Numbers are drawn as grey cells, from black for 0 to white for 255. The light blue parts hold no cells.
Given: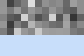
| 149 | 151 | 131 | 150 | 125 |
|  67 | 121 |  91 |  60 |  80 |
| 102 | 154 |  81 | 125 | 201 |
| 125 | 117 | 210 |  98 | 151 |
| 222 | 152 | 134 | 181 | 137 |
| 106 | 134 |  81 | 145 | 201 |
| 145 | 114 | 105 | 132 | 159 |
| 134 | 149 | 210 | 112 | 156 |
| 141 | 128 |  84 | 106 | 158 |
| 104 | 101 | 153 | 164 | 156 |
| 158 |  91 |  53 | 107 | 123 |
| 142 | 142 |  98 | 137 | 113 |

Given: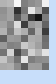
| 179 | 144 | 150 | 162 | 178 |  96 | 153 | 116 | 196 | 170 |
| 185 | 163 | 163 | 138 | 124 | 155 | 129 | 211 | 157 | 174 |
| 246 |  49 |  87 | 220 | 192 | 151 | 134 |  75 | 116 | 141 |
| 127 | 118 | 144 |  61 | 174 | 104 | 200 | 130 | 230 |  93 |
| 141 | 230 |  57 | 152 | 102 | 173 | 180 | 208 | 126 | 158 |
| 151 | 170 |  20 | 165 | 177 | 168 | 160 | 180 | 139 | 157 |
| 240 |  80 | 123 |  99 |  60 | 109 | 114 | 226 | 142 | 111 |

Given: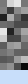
| 120 | 128 |  32 | 109 | 229 | 202 |  93 | 115 |  87 | 125 |
| 211 |  61 | 171 | 103 |  34 |  70 | 153 | 129 |  95 | 144 |
| 229 | 136 | 100 |  75 | 114 |  72 | 162 |  98 | 155 |  76 |
| 118 | 159 |  52 |  73 | 164 | 134 | 103 |  95 | 189 |   9 |

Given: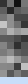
|  50 |  95 | 117 | 197 | 136 |  92 | 132 | 123 | 163 | 136 | 148 |
| 114 |  40 | 141 | 143 | 177 |  90 |  99 | 139 | 187 | 134 |  88 |
|  17 |  92 |  72 | 111 | 154 |  74 |  48 |  95 | 154 |  61 | 125 |
| 118 | 104 |  70 |  54 | 168 |  54 |  83 |  86 | 121 | 192 |  95 |

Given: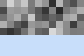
| 141 |  74 | 113 | 176 |  72 |
| 209 | 155 | 148 | 133 |  51 |
| 165 | 149 | 172 |  91 |  70 |
| 198 | 157 | 118 |  65 | 113 |
| 123 | 119 | 199 | 152 | 166 |
| 174 |  88 |  94 | 140 | 103 |
| 147 |  54 |  78 | 149 |  93 |
|  47 | 131 | 101 |  88 | 216 |
| 181 |  40 |  86 | 179 | 186 |
| 106 | 121 | 163 | 140 | 139 |
|  80 | 143 | 176 |  61 | 123 |
| 132 | 173 |  94 | 129 | 125 |

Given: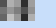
|  82 | 116 | 102 |
| 176 | 150 | 192 |
| 156 | 126 | 152 |
|  47 |  81 |  42 |
| 158 | 145 | 175 |

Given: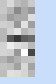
| 197 | 200 | 189 | 207 | 183 | 181 | 210 | 212 | 179 | 194 | 189 |
| 217 | 181 | 158 | 203 | 210 |  89 | 237 | 208 | 159 | 189 | 224 |
| 188 | 138 | 170 | 151 | 228 |  57 | 221 | 151 | 177 | 161 | 221 |
| 179 | 170 | 170 | 225 | 184 |  95 | 215 | 254 | 193 | 215 | 212 |
| 201 | 151 | 221 | 158 | 198 | 106 | 184 |  70 | 197 | 163 | 183 |

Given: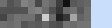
| 111 |  82 |  69 | 113 |
|  83 |  81 | 102 | 109 |
|  95 |  82 | 115 | 115 |
| 130 |  83 | 112 |  84 |
| 120 | 123 | 112 |  94 |
|  72 | 130 |  80 |  90 |
| 116 | 108 | 204 | 102 |
| 104 |  79 | 106 |  83 |
|  62 |  53 |  32 |  78 |
|  17 | 104 |  54 | 115 |
|  89 | 114 | 165 | 107 |
|  96 |  86 | 100 | 115 |
| 102 | 110 | 110 | 116 |

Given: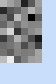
| 181 |  41 | 119 | 103 | 167 |  59 | 107 | 114 | 188 |
| 160 |  85 |  71 | 143 | 213 | 110 | 117 |  94 | 236 |
| 139 | 101 | 187 | 110 |  52 | 178 | 135 | 131 |  92 |
|  33 | 135 | 137 | 145 | 110 | 135 |  78 | 123 | 127 |
|  90 | 178 |   4 | 132 | 139 |  76 | 119 | 127 | 157 |
| 157 | 145 |  93 | 134 | 154 |  23 |  65 | 164 | 164 |
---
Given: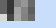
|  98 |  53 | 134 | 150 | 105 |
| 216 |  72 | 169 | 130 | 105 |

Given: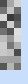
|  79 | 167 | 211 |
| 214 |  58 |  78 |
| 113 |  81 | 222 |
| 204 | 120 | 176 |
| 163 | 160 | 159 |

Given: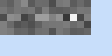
| 107 |  96 | 118 | 137 |  90 | 108 | 107 |  77 | 119 | 124 |  92 | 106 |  91 |
|  77 | 142 | 136 |  67 |  88 | 158 | 158 | 130 | 147 |  55 | 244 |  73 | 128 |
| 128 | 122 | 100 | 102 |  90 | 111 | 113 |  83 | 119 | 110 |  92 |  95 | 102 |

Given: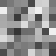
| 107 | 121 | 139 | 143 |  73 | 206 | 210 | 121 |
| 168 | 138 |  58 | 157 | 194 |  69 | 185 |  83 |
| 191 |  92 |  53 | 108 | 110 | 187 |  74 | 239 |
| 141 | 100 | 132 | 123 | 130 |  74 | 124 |  79 |

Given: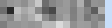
| 134 | 149 | 155 | 143 | 167 | 200 | 109 | 134 | 145 | 154 | 134 | 174 | 111 | 147 | 144 |
| 150 | 134 | 175 | 156 | 173 | 200 | 141 | 113 | 147 | 162 | 129 | 154 | 119 | 140 | 127 |

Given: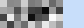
| 209 | 137 | 140 | 205 | 122 | 130 | 181 | 106 | 145 |
|  67 | 235 | 119 | 195 |  16 |  74 |  85 | 250 | 216 |

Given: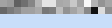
| 162 | 154 |  96 | 111 | 134 | 183 | 229 | 228 | 168 | 172 | 200 | 163 | 248 | 178 | 147 | 165 |
